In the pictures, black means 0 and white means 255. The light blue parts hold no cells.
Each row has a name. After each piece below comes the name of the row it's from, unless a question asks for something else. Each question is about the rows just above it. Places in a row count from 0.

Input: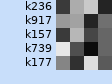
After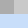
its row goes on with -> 36
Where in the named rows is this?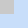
k236, 2
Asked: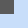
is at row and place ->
k177, 3
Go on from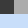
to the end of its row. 201  36

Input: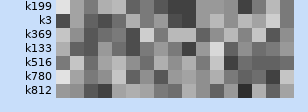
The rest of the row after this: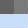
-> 87  65  65  153  153  143  65  122  185  122
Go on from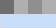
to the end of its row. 122  197  65  110  98  98  110
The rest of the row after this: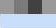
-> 216  98  143  110  122  153
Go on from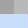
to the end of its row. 143  110  175  143  175  122  197  65  110  98  98  110
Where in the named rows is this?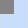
k369, 13

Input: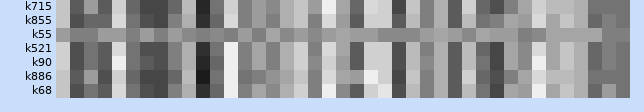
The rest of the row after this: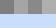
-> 208  127  239  137  91  208  229  79  187  127  175  91  187  115  70  165  156  239  165  197  175  103  156  115
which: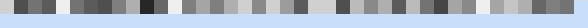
k90
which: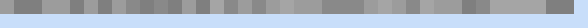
k55
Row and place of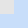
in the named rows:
k68, 23
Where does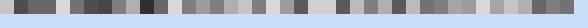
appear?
k855
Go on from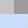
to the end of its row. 239  165  103  217  208  70  197  127  175  91  208  103  79  127  165  208  187  187  175  115  115  115
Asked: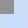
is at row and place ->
k886, 15

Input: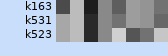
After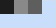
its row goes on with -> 157  148  114
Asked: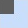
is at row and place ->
k163, 4
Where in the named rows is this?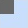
k531, 7
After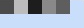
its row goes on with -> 157  148  114
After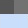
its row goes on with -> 198
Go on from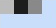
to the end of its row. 94  157  148  114

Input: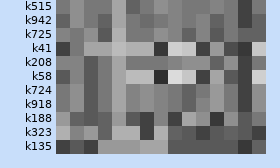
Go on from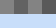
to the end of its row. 120  98  98
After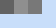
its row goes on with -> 98  165  120  108  120  131  120  131  98  120  65  98
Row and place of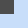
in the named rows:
k41, 12
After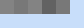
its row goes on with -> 65  98
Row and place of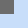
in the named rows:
k942, 6
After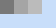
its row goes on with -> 187  46  219  198  65  165  89  65  207

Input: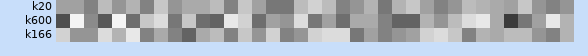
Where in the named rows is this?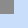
k600, 2
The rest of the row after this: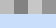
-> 210  130  149  210  220  220  119  161  130  149  161  210  220  199  130  179  170  188  188  149  130  179
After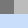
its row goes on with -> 210  188  130  149  179  119  179  199  161  130  149  188  179  170  161  199  149  130  149

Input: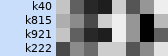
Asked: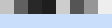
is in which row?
k40
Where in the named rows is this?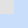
k222, 7
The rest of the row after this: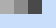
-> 205  238  150  1  185
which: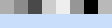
k815

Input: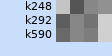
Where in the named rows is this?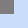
k590, 2
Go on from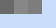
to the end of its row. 208

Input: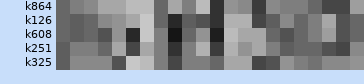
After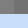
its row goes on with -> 137  137  147
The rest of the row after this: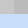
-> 126  70  126  126  103  167  167  70  82  147  126  114  137  137  147
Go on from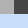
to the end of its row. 94  137  103  126  167  82  103
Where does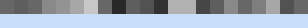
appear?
k126
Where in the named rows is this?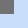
k325, 18
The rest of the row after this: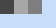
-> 50  126  177  60  177  147  167  126  94  103  103  82  70  137

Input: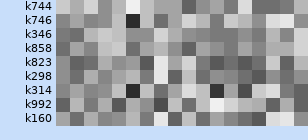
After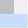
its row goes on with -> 211  183  174  99  174  99
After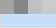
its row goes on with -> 111  164  183  143  99  164  143  122  164  134  174  174  211
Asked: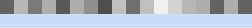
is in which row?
k992
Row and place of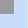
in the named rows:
k823, 5

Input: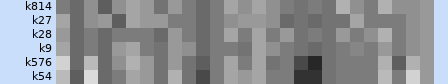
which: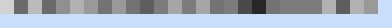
k576
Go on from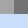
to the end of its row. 124  73  39  115  124  124  124  177  94  177  153
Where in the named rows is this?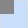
k9, 21

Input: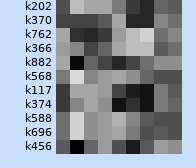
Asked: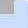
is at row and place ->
k588, 4
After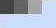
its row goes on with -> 188  188  90  111
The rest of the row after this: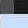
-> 90  155  143
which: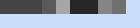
k370
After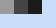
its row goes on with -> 18  121  90

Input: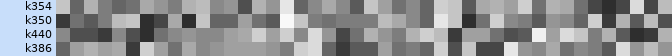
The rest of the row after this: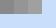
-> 160  160  149  125  207  219  101  58  90  90  160  113  125  101  207  79  197  70  70  230  149  137  169  113  137  125  90  219  149  188  149
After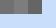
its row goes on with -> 207  79  197  70  70  230  149  137  169  113  137  125  90  219  149  188  149
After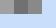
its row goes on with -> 101  207  197  90  169  178  160  207  113  178  169  113  70  46  70  219  70  188

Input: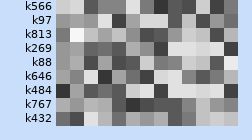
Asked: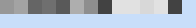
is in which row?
k269
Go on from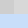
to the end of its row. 89  132  132  225  122  54  89  77  206  66  122
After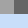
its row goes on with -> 111  89  174  142  66  225  225  216  225  66
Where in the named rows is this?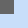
k269, 2

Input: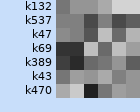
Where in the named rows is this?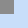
k47, 0
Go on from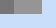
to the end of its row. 170  211  211
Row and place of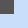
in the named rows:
k47, 2

